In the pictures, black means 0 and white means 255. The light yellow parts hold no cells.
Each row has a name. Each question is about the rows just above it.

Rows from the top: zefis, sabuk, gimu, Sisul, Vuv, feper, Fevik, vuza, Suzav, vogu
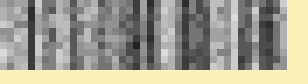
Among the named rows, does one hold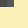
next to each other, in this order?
yes
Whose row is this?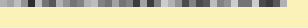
sabuk
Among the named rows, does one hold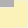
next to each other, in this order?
yes

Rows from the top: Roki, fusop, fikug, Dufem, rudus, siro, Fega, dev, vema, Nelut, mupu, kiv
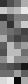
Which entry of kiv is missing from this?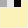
[217]
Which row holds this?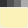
Roki
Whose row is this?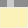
vema
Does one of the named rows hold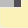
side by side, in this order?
no
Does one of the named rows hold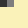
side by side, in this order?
no

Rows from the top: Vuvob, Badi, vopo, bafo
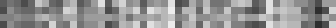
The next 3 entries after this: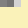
[198 115 141]
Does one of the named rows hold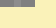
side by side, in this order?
yes
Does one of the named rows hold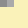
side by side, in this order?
yes
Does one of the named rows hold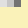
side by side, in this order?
no
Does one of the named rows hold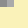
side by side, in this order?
yes

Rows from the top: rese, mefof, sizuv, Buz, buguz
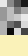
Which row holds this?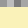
mefof
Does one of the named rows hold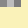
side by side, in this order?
no

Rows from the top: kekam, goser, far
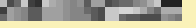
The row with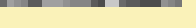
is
far
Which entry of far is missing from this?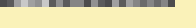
[119]
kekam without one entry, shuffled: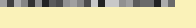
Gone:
[188]

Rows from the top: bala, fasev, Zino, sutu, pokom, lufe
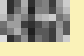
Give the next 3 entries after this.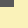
[ 61 158  89]
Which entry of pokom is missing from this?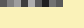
[101]
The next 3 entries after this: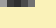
[ 75 144  89]

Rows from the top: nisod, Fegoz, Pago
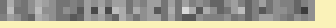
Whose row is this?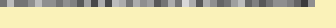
Fegoz
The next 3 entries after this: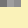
[159 128 159]
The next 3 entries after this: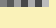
[172 116 172]

